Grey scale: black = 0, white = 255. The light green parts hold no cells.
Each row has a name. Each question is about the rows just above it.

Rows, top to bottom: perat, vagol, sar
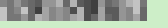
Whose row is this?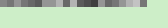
perat
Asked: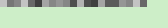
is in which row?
vagol

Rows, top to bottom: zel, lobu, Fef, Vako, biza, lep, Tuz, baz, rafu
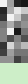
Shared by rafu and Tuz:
[145]
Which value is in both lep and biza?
[130]
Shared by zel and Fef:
[242]
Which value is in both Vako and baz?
[118]
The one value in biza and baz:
[118]
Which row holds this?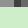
rafu
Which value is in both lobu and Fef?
[200]

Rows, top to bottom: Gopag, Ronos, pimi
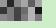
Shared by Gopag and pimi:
[137]
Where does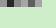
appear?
Gopag
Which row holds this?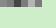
pimi
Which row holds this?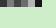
Ronos

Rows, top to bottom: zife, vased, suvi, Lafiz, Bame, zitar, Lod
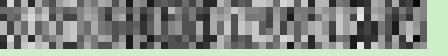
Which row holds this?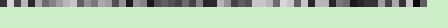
zitar
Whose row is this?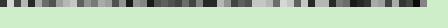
zife
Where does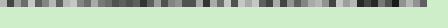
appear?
Lafiz
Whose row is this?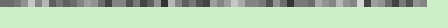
vased

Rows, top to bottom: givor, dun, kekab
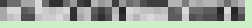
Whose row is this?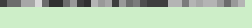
givor
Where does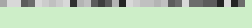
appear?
dun

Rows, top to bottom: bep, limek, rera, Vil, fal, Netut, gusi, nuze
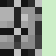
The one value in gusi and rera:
[136]
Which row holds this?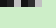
bep

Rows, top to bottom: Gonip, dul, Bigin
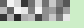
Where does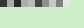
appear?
Bigin
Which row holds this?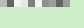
dul

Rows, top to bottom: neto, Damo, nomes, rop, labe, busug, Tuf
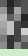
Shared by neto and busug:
[68]
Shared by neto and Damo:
[84]
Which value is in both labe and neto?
[68]
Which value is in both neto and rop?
[68]
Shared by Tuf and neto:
[84]
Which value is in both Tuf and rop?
[52]

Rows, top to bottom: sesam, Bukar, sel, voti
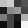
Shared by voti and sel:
[70]
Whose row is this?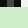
voti
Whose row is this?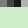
sel
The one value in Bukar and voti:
[70]

